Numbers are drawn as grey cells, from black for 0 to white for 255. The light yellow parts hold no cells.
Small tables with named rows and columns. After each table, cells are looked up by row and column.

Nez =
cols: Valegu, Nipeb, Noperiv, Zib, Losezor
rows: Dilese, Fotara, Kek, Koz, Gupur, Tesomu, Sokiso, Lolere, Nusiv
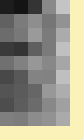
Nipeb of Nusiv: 124
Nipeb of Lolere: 93
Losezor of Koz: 192
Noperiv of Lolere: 107
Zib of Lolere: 136
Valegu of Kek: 108
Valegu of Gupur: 112
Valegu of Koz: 58
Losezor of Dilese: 196
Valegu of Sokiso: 84
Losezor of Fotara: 146

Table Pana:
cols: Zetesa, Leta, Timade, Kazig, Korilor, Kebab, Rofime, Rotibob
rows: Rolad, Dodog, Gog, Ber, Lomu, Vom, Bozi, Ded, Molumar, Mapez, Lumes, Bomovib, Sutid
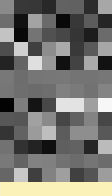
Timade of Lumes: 35
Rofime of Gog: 28
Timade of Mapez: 155
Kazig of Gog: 81
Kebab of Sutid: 64
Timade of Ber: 63
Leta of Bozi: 110

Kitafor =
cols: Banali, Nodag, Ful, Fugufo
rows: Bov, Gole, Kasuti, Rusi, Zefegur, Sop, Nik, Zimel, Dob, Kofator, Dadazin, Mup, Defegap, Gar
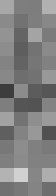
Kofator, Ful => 152
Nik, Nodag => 140
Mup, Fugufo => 129
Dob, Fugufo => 155
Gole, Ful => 126
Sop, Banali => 136
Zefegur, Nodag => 99
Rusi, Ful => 115
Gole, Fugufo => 136
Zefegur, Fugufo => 129
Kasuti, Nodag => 100
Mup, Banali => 127
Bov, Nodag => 126

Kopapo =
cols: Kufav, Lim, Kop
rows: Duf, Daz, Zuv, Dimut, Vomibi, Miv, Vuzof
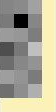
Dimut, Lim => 120
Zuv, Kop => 125
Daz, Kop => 134
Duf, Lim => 138
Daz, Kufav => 122
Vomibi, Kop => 147
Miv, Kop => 123
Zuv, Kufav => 155
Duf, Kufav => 133
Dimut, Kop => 191
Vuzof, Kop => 175
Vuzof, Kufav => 111
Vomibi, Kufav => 109

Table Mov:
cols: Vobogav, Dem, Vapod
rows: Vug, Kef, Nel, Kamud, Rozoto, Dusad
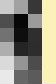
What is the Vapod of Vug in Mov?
55
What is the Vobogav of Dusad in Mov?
233
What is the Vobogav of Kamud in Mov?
174
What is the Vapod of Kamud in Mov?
45
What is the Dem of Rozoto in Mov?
149
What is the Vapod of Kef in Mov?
155
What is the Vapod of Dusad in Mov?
91
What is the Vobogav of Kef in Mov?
78
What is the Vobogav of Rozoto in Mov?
218
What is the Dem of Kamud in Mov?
37
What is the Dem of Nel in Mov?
14
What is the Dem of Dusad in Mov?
102
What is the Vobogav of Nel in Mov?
114
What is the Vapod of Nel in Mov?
46
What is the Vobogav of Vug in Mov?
203
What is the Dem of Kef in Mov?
7
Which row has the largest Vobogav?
Dusad

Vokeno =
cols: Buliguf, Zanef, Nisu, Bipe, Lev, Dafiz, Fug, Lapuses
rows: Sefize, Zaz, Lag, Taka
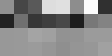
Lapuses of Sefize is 48
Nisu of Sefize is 89
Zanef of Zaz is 112
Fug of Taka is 151
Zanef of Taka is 153
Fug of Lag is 155
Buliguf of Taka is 152
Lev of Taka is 143
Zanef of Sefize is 70
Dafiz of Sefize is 141
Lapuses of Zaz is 131
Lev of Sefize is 224

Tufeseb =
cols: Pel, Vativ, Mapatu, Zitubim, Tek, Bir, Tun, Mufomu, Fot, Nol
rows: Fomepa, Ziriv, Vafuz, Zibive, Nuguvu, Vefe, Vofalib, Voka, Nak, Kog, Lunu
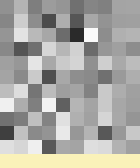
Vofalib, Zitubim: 188
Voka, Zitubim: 243
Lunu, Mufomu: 218
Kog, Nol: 200
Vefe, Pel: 164
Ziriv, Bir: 86
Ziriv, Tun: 168
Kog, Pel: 63
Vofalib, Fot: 173
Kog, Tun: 180
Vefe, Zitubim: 79
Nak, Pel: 114
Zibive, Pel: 136
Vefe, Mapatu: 202
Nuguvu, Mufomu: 207
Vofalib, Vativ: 221
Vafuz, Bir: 42
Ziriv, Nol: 160
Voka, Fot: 167
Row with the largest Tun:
Vafuz

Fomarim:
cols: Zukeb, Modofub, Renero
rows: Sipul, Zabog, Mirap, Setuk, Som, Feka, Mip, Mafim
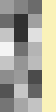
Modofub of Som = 149
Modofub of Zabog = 48
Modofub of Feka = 154
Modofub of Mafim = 166
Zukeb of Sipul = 157
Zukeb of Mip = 83
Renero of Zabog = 160
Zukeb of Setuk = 244
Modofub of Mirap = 49
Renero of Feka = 75
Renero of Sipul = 107
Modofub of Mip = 198
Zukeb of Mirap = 197

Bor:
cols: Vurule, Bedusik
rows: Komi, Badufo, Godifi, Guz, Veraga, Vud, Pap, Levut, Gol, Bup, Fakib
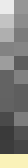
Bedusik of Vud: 129
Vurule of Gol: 74
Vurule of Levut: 98
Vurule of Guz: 130
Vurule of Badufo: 195
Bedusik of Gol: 125
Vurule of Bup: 58
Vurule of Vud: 99
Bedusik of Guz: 133
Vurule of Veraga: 157
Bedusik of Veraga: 93
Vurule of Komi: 235
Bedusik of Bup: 80
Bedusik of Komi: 150
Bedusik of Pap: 94
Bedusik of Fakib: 69
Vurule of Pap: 99
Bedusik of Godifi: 123
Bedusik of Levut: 94
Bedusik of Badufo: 140
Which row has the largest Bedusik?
Komi

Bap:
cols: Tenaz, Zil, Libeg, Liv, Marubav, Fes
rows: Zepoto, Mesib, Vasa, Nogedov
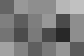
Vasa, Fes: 142
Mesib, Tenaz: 127
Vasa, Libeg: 122
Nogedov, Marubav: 149
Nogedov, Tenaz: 163
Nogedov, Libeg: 95
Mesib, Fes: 142
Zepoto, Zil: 152

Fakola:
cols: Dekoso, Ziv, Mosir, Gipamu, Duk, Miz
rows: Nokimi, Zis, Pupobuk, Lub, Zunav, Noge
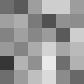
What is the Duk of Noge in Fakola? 139
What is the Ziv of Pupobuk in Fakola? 160
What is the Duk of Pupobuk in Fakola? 90
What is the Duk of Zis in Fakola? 145
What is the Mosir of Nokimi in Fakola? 158
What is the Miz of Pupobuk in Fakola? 206
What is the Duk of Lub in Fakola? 166
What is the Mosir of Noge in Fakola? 191
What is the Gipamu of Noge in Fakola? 218
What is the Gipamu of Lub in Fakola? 210
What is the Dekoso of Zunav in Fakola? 54
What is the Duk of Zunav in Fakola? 110
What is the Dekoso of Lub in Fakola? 153
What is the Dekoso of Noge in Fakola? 110
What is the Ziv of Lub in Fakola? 132
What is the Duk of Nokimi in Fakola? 206
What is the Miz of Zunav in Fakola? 178
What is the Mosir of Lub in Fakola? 171
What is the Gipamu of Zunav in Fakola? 233
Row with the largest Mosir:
Noge

